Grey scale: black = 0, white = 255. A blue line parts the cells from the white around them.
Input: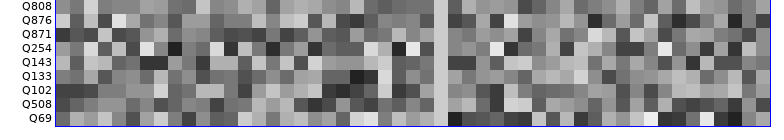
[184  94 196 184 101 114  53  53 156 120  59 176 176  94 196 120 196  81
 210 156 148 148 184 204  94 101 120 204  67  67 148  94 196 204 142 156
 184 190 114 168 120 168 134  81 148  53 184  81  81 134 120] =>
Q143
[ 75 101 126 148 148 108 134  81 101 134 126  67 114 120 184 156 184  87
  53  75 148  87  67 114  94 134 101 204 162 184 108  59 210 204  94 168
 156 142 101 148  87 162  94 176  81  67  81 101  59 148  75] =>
Q508
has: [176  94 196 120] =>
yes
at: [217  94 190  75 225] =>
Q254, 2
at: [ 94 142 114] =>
Q133, 24

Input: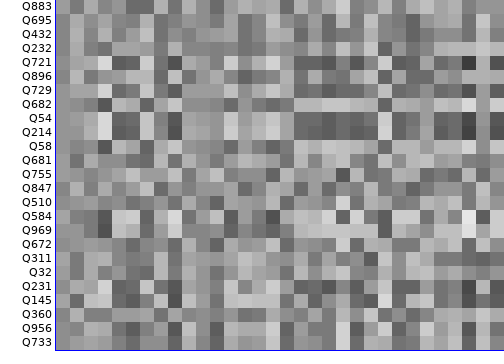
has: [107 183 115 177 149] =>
yes
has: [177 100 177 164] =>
no
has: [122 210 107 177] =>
yes
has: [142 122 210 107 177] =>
yes

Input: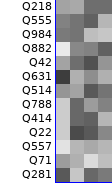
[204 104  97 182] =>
Q414
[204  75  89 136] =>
Q22
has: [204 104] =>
yes
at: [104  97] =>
Q414, 1
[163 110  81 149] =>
Q42

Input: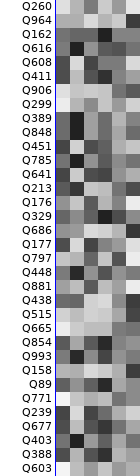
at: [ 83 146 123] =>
Q448, 3
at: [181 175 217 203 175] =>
Q158, 0

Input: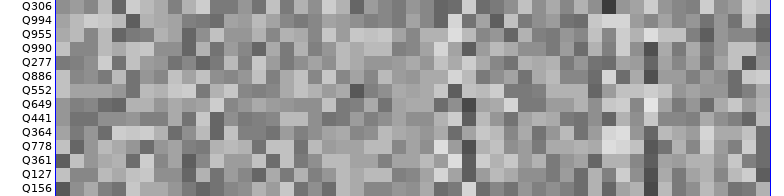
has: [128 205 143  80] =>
yes
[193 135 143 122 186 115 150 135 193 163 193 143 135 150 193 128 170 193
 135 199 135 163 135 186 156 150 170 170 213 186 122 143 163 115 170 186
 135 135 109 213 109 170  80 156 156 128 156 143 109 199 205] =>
Q886
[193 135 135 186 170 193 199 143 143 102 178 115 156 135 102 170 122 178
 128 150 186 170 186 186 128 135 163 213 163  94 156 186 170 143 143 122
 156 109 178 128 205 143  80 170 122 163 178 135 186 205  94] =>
Q127
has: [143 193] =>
yes
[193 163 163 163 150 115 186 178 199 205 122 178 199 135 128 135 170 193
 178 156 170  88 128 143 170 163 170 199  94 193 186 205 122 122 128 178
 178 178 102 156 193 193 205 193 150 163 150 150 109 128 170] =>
Q552

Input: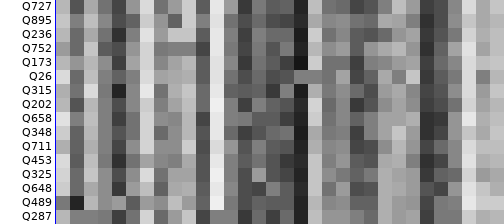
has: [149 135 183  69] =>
no
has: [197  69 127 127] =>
yes
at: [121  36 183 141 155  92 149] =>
Q752, 16
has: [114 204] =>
no
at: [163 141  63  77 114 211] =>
Q202, 24

